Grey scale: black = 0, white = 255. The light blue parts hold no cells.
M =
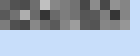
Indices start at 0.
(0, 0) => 106
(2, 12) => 150
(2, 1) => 80
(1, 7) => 114
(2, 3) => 136
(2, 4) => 106
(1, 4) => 52
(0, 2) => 76
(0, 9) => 140
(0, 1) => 82
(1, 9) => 89
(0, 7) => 114

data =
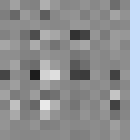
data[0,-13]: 137
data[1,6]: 145
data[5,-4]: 141
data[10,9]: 132
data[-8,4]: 187
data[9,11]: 196
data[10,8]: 141
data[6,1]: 163
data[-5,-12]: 124
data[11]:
[147, 169, 127, 134, 182, 146, 134, 131, 147, 135, 146, 115, 134]
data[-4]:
[129, 192, 122, 103, 233, 177, 132, 117, 141, 132, 154, 65, 131]
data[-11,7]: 49
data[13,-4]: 141
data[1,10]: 132
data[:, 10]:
[146, 132, 142, 123, 142, 135, 136, 136, 143, 127, 154, 146, 136, 135]
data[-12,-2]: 134
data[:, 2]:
[133, 154, 141, 113, 134, 131, 117, 134, 131, 133, 122, 127, 137, 135]
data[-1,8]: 129
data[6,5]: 154
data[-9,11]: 146
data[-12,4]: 139
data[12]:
[148, 135, 137, 146, 128, 130, 140, 136, 137, 140, 136, 158, 141]
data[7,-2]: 65
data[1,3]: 139
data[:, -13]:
[137, 126, 141, 130, 166, 142, 144, 69, 142, 162, 129, 147, 148, 142]
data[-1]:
[142, 137, 135, 135, 138, 138, 141, 127, 129, 141, 135, 151, 141]
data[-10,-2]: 154
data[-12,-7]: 137
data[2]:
[141, 143, 141, 147, 139, 136, 137, 151, 150, 137, 142, 134, 137]
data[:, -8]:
[151, 136, 136, 166, 116, 142, 154, 222, 146, 113, 177, 146, 130, 138]

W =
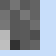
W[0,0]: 92
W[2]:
[119, 88, 90, 109]
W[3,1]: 88
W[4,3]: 99
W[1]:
[114, 88, 119, 99]

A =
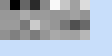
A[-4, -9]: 137
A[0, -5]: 136
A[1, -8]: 151
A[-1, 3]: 124
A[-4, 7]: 161
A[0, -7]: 102
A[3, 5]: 169
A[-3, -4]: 150
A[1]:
[152, 151, 171, 154, 155, 150, 151, 161, 147]
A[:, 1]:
[1, 151, 155, 128]
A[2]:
[155, 155, 121, 203, 161, 150, 119, 80, 105]

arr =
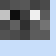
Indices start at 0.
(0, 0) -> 72
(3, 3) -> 92
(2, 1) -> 96
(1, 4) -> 90
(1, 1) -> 13
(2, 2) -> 47
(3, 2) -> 63

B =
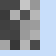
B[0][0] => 71
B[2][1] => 69
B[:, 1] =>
[71, 176, 69, 65, 55]
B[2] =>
[64, 69, 153, 156]

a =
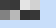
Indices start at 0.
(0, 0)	61
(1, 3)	55
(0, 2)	228
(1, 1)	184

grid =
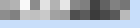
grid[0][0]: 170
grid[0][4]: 226
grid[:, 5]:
[179, 162]
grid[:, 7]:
[136, 79]
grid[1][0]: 141
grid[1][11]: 89
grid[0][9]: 66

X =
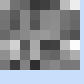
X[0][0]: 174
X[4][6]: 186
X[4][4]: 62
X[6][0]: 118
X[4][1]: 209
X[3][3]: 147
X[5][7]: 173
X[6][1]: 60
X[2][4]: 138
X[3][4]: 153
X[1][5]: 139
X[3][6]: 99
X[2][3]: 83
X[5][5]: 101
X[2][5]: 141
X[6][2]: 130
